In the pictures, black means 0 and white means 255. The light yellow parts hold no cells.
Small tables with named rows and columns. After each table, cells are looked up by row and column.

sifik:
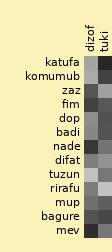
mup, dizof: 112
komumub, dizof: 170
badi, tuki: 84
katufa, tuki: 39
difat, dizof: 126
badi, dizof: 135
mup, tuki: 95
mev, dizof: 46
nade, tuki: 115
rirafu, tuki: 194
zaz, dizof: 85
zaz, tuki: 160
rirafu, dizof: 124

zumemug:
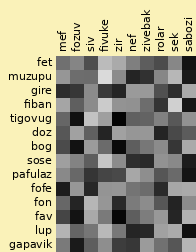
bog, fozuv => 18
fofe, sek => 167
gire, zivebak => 153
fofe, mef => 28
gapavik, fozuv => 26
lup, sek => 171
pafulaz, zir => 73
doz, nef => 150
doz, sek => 73
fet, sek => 135
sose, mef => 159
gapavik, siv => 94
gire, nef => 154
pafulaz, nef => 167
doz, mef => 87
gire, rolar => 80
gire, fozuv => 55
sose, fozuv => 131

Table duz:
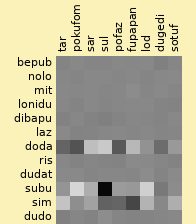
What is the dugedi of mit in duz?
137
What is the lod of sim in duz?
179
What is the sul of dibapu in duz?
128
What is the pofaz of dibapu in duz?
132
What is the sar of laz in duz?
132
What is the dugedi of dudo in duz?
134
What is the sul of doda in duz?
201
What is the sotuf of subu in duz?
140
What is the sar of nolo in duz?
136
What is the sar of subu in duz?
173
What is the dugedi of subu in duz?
121
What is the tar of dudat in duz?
137
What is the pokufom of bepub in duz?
136
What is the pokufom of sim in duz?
142
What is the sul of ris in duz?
132
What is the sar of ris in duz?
134
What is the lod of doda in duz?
146
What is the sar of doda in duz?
190
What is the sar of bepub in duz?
133
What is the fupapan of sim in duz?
70
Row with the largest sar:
doda

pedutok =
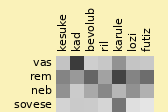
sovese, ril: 213
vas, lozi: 196
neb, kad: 203
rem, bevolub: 101
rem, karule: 67
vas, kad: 59
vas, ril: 199
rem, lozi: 132
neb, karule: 182
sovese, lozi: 223
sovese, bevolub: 203
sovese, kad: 202
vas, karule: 146
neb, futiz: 177

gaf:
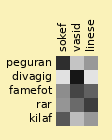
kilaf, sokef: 87
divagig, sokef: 225
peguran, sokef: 46
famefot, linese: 97
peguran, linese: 152
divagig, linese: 227
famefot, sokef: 141
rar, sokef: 149
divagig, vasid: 22
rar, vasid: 106

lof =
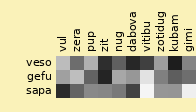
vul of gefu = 160
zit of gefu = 36
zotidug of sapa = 150
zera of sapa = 100
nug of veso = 96
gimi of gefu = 110
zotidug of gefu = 128
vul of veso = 188
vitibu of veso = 64
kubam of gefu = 94
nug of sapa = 121
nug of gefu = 167
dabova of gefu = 151
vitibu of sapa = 245
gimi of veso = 132
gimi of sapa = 239
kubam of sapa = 149
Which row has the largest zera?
gefu

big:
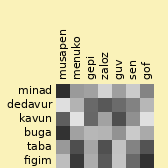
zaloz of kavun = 162
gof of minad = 132
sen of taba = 131
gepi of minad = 161
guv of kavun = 78
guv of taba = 194
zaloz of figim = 89
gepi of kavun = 103

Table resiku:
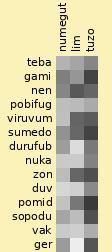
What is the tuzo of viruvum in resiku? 91
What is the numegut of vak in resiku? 202
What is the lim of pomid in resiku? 119
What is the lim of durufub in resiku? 220
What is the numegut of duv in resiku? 214
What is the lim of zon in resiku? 102
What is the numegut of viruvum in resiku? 191
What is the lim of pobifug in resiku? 186
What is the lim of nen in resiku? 88
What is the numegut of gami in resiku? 127
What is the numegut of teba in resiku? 179
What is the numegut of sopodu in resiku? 165
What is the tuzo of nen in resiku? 102
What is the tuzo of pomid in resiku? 58
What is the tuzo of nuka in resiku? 130

